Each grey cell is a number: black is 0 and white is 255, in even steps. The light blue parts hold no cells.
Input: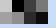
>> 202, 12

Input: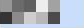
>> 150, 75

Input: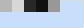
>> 183, 152

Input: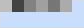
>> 190, 171

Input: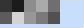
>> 51, 81

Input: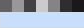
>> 98, 25

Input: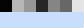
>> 4, 228

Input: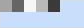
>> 165, 58

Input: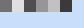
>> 113, 58
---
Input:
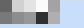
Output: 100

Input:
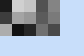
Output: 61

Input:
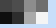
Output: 67

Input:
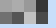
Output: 163

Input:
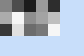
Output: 172

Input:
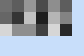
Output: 102

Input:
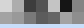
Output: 214

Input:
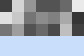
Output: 224

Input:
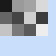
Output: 102

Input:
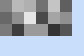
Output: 104
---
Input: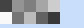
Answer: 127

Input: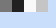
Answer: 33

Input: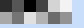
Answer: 67

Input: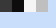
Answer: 13

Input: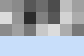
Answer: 76

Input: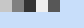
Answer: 52

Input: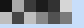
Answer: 28

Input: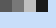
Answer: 120

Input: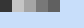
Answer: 165
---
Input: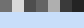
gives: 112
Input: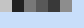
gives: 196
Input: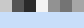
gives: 201
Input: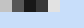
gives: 195
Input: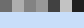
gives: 109
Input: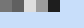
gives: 117
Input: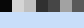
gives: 7
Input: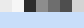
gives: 235
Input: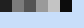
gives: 32
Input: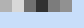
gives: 178
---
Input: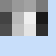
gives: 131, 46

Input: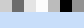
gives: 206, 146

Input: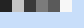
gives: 35, 247

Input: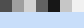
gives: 78, 241

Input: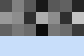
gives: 77, 57

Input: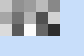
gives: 199, 45

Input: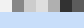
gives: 242, 92
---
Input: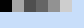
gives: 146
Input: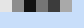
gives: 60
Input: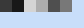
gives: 79
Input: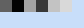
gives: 195
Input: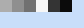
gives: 52
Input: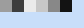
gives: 136
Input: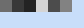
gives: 76
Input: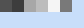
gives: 245
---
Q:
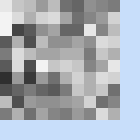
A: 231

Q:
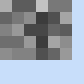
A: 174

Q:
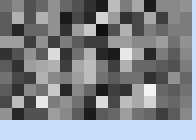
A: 114

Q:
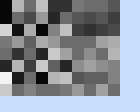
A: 8

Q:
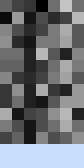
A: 98

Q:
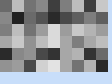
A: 106
